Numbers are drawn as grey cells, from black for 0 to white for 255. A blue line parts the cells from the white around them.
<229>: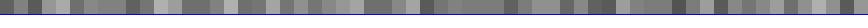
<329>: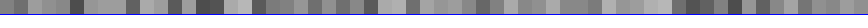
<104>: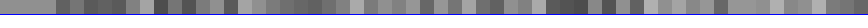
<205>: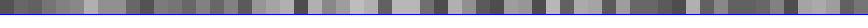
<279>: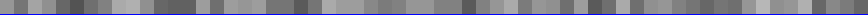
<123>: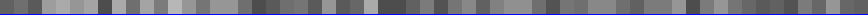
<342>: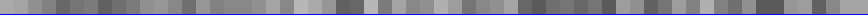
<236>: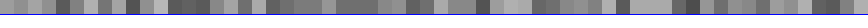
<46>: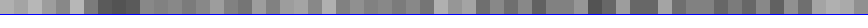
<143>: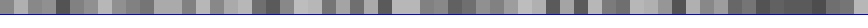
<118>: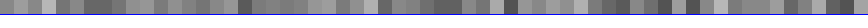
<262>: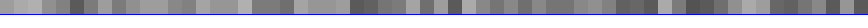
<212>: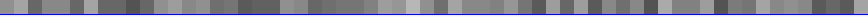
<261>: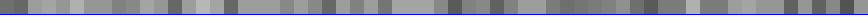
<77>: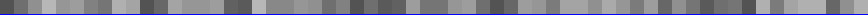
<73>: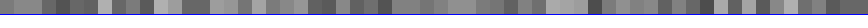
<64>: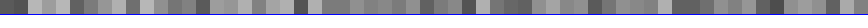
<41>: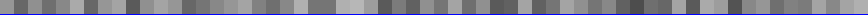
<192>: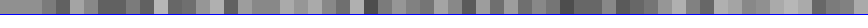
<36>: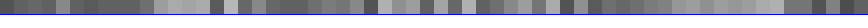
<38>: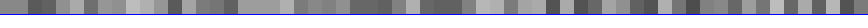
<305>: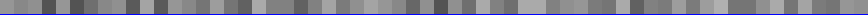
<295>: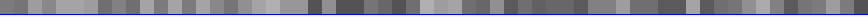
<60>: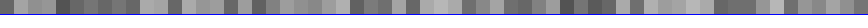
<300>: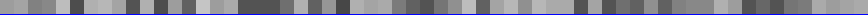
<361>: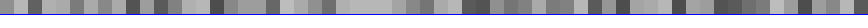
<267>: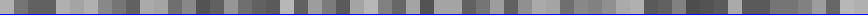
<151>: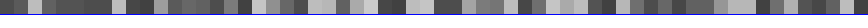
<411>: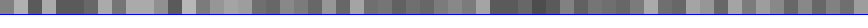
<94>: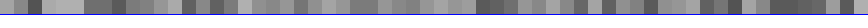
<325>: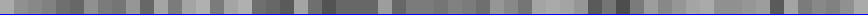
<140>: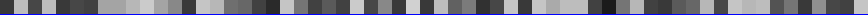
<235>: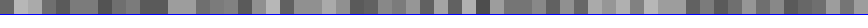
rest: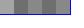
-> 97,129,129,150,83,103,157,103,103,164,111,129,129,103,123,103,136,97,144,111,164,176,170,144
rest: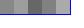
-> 97,83,164
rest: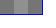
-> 136,150,164,111,111,136,164,90,117,129,123,123,123,97,123,144,144,103,136,97,90,157,129,123,123,83,123,157,90,136,117,136,157,111,144,176,144,90,150
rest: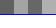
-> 97,111,136,157,117,170,83,144,90,111,103,111,123,129,150,157,144,157,150,157,170,176,117,117,83,129,77,97
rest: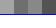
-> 97,150,111,97,90,183,97,157,123,90,164,183,129,103,164,83,164,164,97,117,157,97,144,170,164,111,136,129,144,170,176,90,97,129,77,83,90,170,90,90,117,117,129,157,103,183,176

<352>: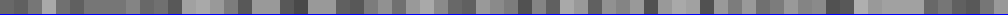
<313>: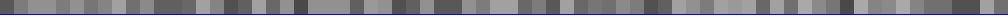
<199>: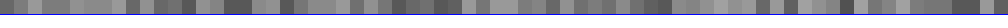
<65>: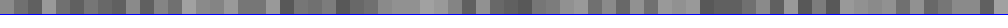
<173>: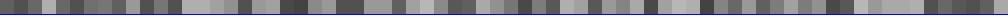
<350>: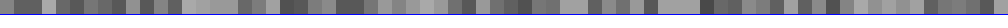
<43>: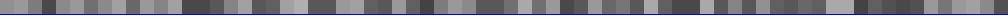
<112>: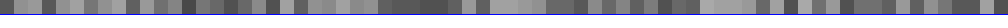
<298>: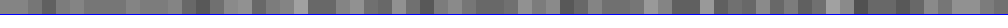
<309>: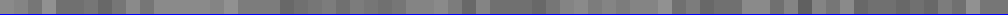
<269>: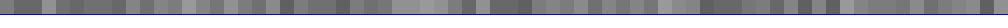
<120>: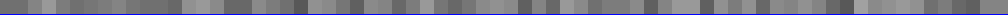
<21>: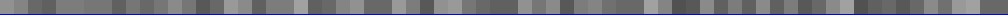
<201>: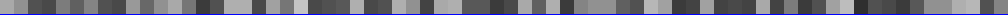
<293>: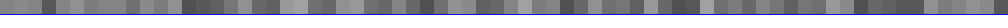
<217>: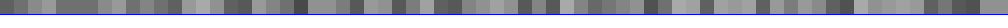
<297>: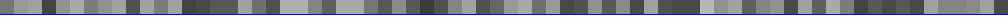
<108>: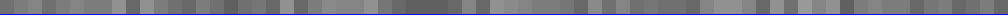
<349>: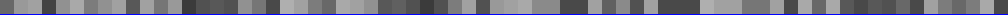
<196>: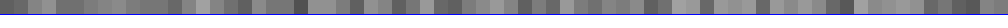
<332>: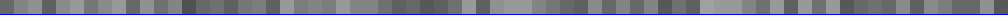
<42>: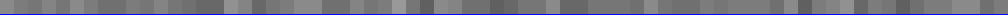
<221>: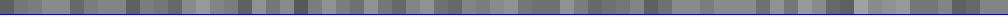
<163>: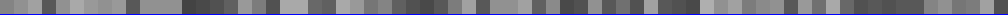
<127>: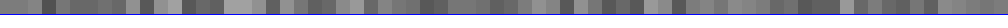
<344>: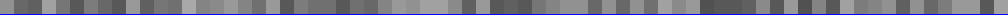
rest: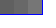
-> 118,138,104,104,118,118,118,112,138,118,112,112,124,118,124,124,124,112,138,96,124,132,145,104,124,118,96,112,124,124,138,138,112,124
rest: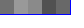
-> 96,88,88,145,124,132,145,138,88
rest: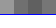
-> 104,96,138,96,132,112,161,138,132,153,118,118,153,88,118,112,124,88,104,112,138,145,145,161,153,132,96,145,104,96,88,118,124,145,153,112,138,104,145,112,153,145,153,88,96,96,112,138,96,153,88,124,88,153,145,138,145,112,145,104,118,138,138,96,161
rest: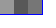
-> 112,124,88,104,112,138,145,145,161,153,132,96,145,104,96,88,118,124,145,153,112,138,104,145,112,153,145,153,88,96,96,112,138,96,153,88,124,88,153,145,138,145,112,145,104,118,138,138,96,161
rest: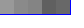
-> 104,118,124,104,132,96,132,96,153,132,124,124,118,138,112,124,132,138,96,145

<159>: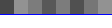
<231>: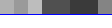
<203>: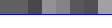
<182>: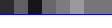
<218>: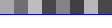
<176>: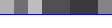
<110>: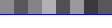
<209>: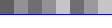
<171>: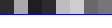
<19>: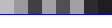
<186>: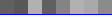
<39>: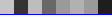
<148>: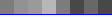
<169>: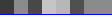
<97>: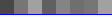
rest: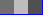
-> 80,58,58,132
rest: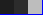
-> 205,104,118

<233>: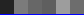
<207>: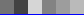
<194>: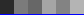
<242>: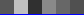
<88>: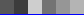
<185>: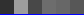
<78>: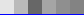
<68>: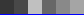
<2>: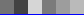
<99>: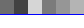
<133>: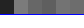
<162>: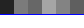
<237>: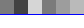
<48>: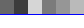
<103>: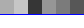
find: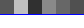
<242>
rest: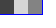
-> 157,186
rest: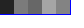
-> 95
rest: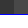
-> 192,103,137,165

